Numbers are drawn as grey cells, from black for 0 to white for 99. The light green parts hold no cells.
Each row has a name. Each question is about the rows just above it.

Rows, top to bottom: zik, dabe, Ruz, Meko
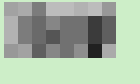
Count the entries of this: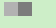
2
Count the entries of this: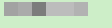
6
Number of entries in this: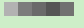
5
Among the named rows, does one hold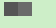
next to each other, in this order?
no
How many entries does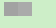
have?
2
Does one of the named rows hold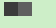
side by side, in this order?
yes
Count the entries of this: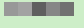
5

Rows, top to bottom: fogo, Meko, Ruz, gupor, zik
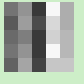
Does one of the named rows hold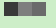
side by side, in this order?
no
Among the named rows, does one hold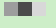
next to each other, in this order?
yes
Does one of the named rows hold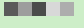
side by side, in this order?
yes
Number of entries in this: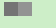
2
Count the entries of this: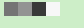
4
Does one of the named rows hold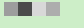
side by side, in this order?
yes
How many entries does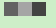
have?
3

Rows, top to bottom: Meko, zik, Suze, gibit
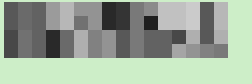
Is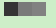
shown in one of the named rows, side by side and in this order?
no
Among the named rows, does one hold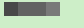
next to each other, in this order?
no

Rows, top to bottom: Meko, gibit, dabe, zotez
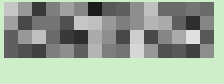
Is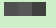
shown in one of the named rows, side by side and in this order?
yes
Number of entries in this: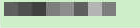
8
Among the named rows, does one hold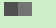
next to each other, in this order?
no
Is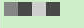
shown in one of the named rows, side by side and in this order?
no

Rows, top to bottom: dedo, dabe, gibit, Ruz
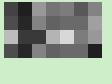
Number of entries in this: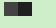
2
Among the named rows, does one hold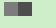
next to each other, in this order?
no
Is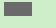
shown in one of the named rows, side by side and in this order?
yes
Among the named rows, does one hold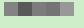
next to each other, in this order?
no
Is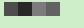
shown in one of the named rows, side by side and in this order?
no
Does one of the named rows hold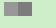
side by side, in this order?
no
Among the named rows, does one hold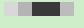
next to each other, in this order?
no

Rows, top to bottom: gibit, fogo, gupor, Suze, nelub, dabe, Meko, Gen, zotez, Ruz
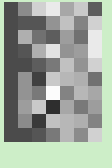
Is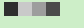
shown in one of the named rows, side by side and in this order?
no
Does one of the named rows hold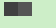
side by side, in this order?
no
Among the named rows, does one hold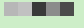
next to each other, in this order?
no
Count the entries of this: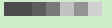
7

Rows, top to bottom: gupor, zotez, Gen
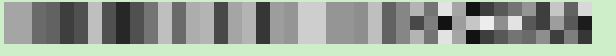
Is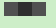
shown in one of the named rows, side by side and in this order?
no
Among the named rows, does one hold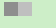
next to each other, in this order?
yes
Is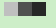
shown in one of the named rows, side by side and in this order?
yes
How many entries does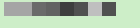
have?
8
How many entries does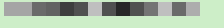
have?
14
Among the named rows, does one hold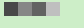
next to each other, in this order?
no

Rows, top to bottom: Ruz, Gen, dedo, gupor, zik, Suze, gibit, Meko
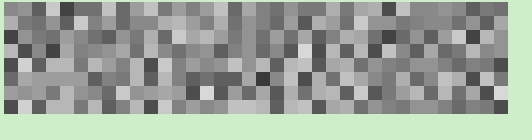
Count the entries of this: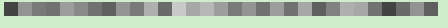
31
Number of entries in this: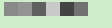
6

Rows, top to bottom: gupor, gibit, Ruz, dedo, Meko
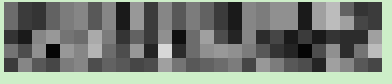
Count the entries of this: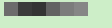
6
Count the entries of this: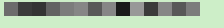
14
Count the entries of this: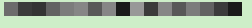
17
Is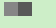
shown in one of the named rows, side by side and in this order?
yes
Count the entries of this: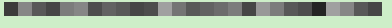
27

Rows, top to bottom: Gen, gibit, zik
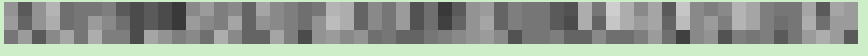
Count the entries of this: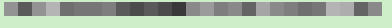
27
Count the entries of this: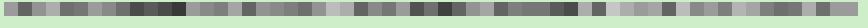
61
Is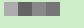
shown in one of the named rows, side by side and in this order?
yes
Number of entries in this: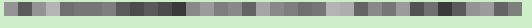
37

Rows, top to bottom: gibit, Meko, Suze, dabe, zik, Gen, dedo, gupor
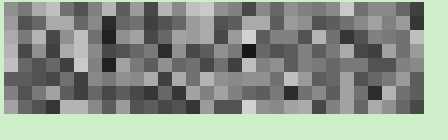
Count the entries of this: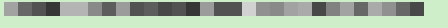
30
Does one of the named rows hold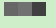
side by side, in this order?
yes
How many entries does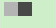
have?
2
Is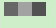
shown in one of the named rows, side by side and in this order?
yes
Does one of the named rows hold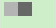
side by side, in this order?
no
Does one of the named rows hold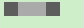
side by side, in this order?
yes

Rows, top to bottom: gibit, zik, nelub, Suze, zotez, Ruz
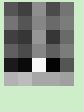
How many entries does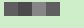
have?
4
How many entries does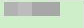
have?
4

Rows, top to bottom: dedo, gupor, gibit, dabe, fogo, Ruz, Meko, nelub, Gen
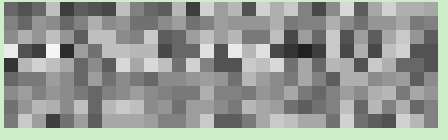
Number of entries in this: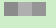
3
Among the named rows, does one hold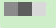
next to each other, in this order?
yes
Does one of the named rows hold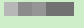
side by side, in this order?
no
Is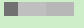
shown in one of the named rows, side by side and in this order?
yes
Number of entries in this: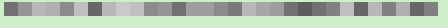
31
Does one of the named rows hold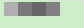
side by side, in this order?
no
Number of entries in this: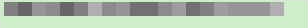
20

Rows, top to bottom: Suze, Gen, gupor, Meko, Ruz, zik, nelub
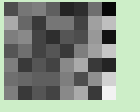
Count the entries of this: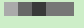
5
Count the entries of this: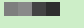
4
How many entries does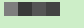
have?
4

